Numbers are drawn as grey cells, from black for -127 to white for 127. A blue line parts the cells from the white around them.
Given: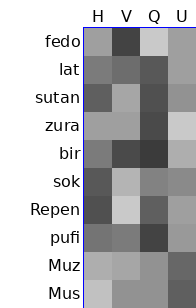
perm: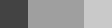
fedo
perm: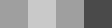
zura
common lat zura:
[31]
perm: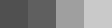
Repen
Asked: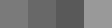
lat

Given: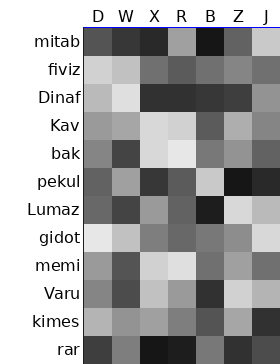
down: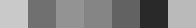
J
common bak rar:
[-7]
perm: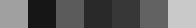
pekul
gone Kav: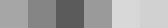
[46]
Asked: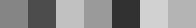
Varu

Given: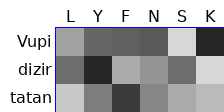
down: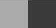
F
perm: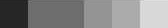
dizir
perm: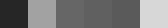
Vupi
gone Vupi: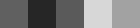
[-25]
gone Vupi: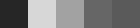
[-31]

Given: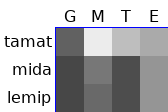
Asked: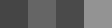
lemip
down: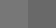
M
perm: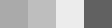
tamat

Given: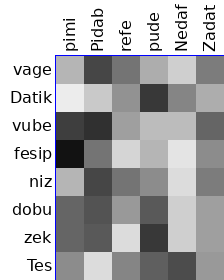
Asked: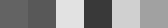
zek
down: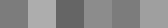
Zadat
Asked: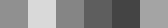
Tes
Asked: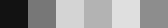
fesip
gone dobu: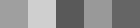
[-44]

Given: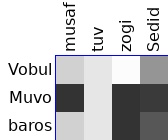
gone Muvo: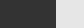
[-69]
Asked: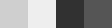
baros
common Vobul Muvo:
[102]

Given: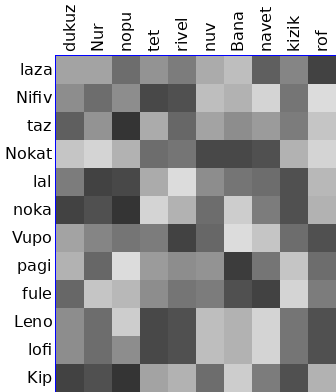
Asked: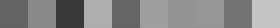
taz
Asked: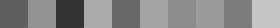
taz
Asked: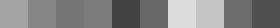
Vupo

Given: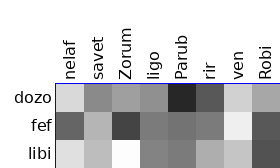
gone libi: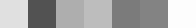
[69]
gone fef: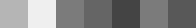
[-12]
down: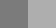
rir
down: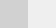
ven

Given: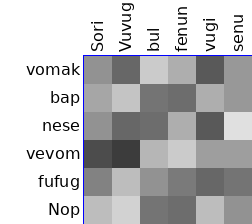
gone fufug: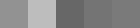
[2]
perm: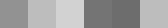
Nop
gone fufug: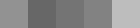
[-5]
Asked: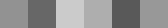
vomak

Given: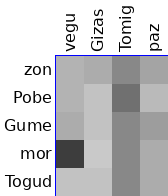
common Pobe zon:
[51]
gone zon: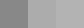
[36]
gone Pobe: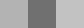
[58]
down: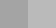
paz

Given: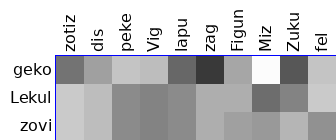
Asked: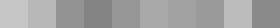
zovi
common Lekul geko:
[61]
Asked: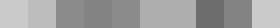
Lekul
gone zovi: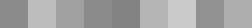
[25]

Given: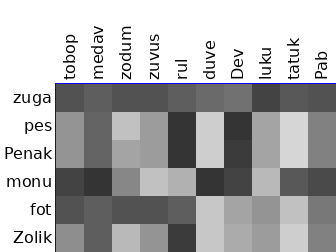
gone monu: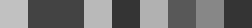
[-53]
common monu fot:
[65]
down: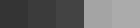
Dev
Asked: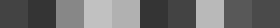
monu

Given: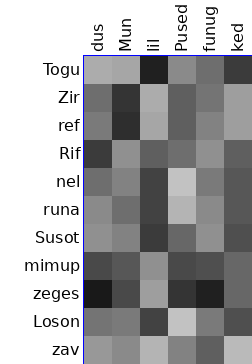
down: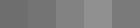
funug
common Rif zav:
[-32]
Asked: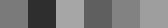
ref
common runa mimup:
[-40]
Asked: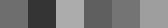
Zir
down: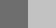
Pused
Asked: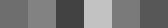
nel

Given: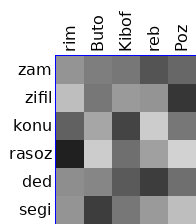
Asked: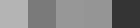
zifil
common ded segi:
[-66]
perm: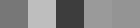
segi
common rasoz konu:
[76]

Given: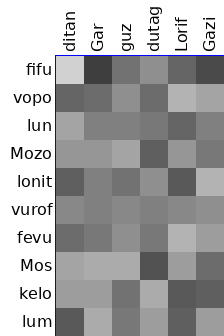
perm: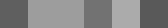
kelo
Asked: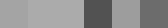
Mos
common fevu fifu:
[15]
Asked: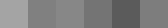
lun
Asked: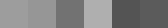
kelo

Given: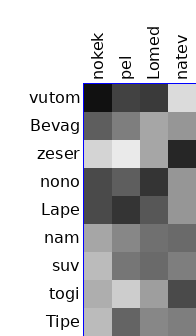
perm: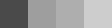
togi
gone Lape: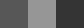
[-53]
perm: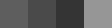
nono
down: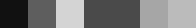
nokek
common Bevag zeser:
[38]
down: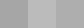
nokek
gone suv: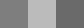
[-9]

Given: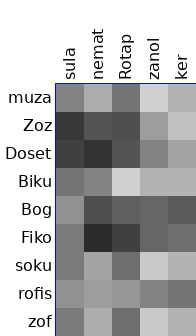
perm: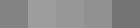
rofis
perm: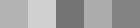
muza

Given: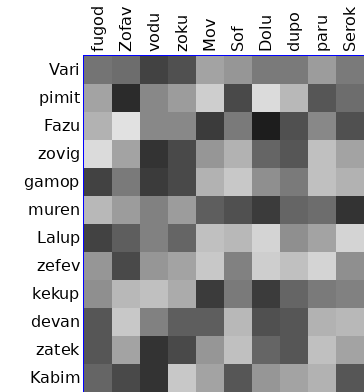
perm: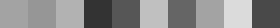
zovig
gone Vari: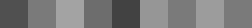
[-11]
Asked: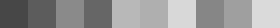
Lalup
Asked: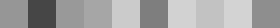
zefev
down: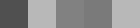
Sof
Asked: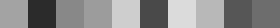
pimit

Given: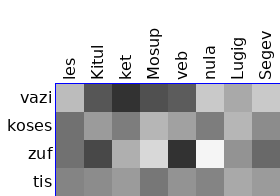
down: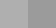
ket
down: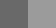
Segev
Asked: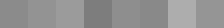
tis

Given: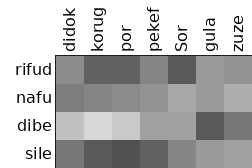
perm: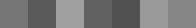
sile
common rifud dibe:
[-38]
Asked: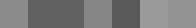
rifud
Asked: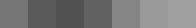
sile

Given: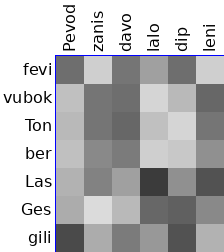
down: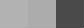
Pevod
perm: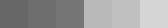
vubok

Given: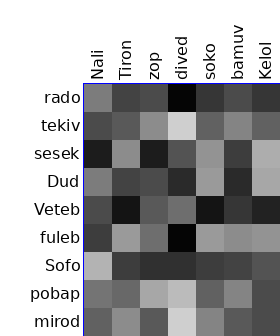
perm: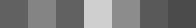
tekiv
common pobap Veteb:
[-52]

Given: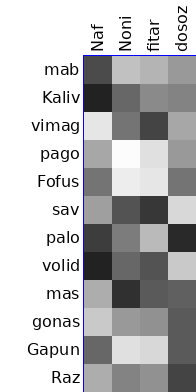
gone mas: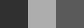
[-31]
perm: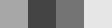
vimag
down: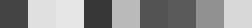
fitar

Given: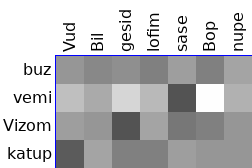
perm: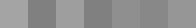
buz
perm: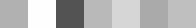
vemi
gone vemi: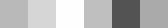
[49]
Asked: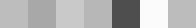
vemi
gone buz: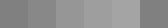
[15]
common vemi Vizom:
[-44]

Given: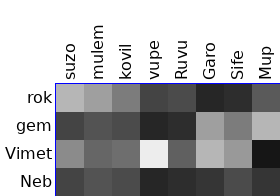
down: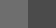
kovil
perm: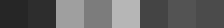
gem
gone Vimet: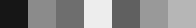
[-25]
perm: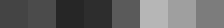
rok
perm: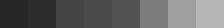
gem

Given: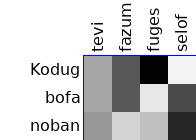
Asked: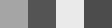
bofa
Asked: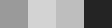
noban
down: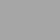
tevi

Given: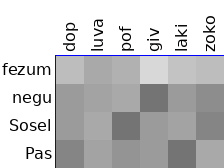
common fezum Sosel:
[41]
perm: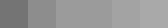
negu
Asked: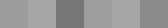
Sosel
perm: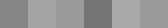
Sosel

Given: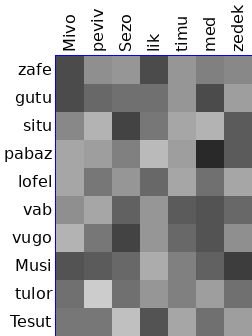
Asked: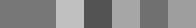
Tesut
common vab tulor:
[22]

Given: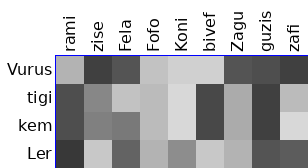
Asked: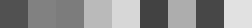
kem
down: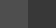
rami
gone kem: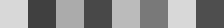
[0]

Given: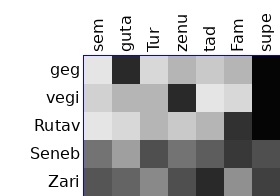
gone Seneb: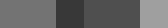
[-34]
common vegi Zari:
[-86]
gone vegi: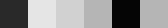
[88]
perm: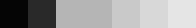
geg
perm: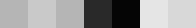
geg
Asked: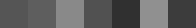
Zari

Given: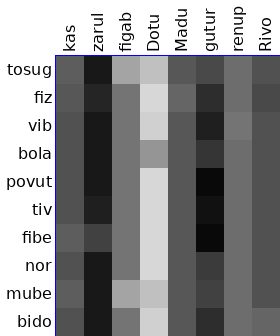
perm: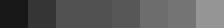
bola
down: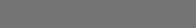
figab
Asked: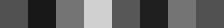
vib

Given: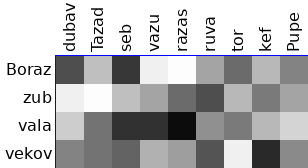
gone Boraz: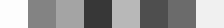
[63]
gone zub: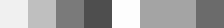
[56]
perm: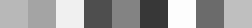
Boraz
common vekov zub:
[112]

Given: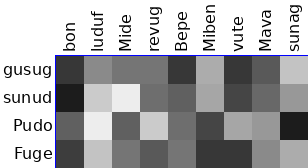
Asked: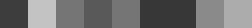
Fuge
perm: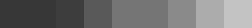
Fuge
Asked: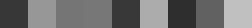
gusug
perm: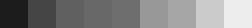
sunud

